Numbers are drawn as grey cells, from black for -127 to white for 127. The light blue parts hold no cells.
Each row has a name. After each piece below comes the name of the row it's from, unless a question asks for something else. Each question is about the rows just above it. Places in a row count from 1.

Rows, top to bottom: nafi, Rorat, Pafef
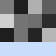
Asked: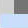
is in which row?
Rorat
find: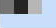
Pafef
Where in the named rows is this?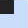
Pafef, 3
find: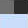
Rorat
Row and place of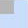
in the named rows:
Pafef, 4

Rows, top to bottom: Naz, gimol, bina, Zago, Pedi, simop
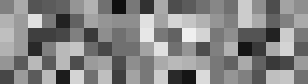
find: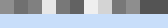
bina
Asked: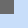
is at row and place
Zago, 7
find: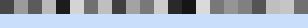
simop
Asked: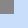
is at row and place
Naz, 16
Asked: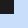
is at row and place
simop, 5
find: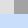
gimol
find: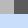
Pedi

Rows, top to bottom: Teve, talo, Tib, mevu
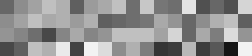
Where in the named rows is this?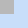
mevu, 14
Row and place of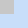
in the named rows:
Teve, 11
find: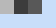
mevu
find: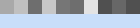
Teve
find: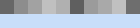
Teve
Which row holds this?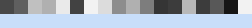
mevu
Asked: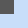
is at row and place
mevu, 16

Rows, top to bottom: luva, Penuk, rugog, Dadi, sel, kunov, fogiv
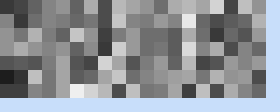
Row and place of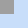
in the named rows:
kunov, 13
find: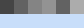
luva
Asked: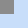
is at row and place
Dadi, 7

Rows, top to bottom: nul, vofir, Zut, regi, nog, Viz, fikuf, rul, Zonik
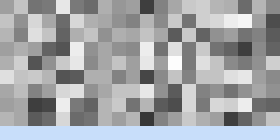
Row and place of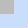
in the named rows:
fikuf, 2
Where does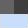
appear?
regi
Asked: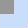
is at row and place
nul, 9
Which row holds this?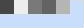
rul
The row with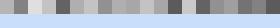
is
Zut

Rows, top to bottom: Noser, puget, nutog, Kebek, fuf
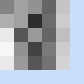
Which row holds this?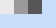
fuf
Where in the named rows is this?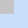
Noser, 5

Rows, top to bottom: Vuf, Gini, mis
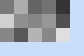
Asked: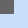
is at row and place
Vuf, 3
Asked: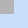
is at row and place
mis, 3
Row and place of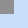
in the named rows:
Gini, 2
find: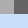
Vuf

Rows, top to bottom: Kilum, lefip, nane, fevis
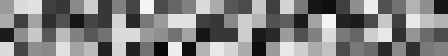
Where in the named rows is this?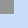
nane, 30
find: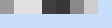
lefip

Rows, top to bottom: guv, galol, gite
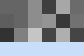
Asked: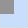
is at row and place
galol, 4
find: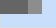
guv
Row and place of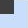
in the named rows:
guv, 4
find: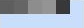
galol
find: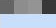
galol
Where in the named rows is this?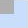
gite, 5
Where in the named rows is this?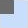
guv, 6

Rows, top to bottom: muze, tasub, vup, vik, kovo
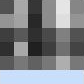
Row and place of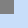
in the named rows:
vup, 5
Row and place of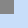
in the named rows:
muze, 6
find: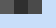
vup
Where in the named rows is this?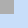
kovo, 5
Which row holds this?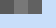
kovo
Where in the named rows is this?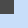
vup, 4

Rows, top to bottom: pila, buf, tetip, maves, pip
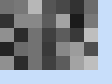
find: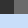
pila
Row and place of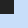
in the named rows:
maves, 1

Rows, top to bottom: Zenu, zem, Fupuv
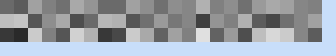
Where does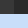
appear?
Fupuv
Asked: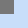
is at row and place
zem, 13

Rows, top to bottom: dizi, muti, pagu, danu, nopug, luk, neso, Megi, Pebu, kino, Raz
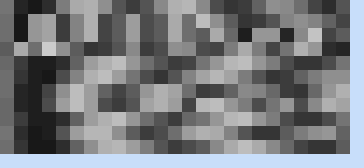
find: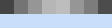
nopug
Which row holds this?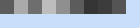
muti

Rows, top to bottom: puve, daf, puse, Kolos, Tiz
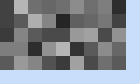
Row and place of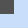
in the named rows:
Tiz, 4
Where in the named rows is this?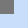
daf, 8
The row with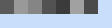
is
Tiz
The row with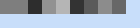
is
Kolos
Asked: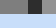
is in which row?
Kolos
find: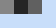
daf

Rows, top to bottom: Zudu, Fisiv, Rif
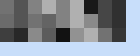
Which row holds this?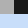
Zudu
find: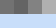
Fisiv

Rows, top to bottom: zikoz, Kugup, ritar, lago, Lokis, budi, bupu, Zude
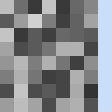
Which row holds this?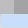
Zude
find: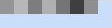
Lokis
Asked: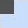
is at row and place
Zude, 7
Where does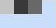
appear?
zikoz
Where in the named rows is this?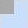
bupu, 6

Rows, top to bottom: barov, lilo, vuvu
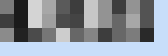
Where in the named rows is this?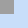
lilo, 4
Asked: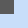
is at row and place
barov, 5
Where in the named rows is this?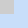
vuvu, 5
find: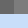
vuvu
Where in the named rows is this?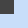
lilo, 6

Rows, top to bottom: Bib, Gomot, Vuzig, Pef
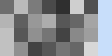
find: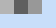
Gomot
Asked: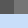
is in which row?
Pef
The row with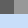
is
Gomot
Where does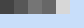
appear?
Pef
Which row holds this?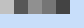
Vuzig
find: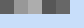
Gomot

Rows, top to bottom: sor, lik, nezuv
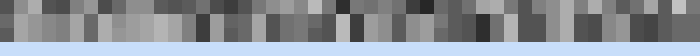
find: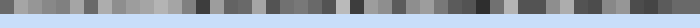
lik
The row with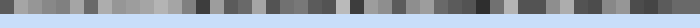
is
nezuv
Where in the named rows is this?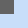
lik, 17

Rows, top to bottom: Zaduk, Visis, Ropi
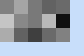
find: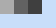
Ropi
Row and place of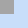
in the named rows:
Zaduk, 2
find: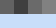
Ropi
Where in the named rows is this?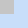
Visis, 1
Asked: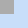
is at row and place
Ropi, 1
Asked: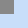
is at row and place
Visis, 2

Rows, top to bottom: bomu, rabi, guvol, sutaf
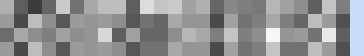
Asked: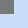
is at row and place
bomu, 19
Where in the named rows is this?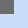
guvol, 1
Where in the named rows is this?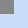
bomu, 17

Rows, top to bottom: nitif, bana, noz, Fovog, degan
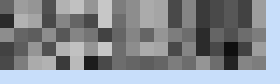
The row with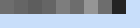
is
degan
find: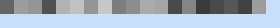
nitif
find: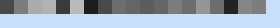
degan
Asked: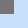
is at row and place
noz, 7
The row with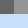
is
noz
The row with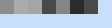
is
Fovog
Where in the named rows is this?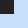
degan, 17

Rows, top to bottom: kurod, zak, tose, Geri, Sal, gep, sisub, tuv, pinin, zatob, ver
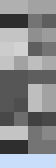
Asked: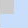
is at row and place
Geri, 1
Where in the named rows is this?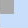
Sal, 4
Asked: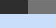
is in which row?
ver
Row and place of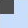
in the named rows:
tuv, 2

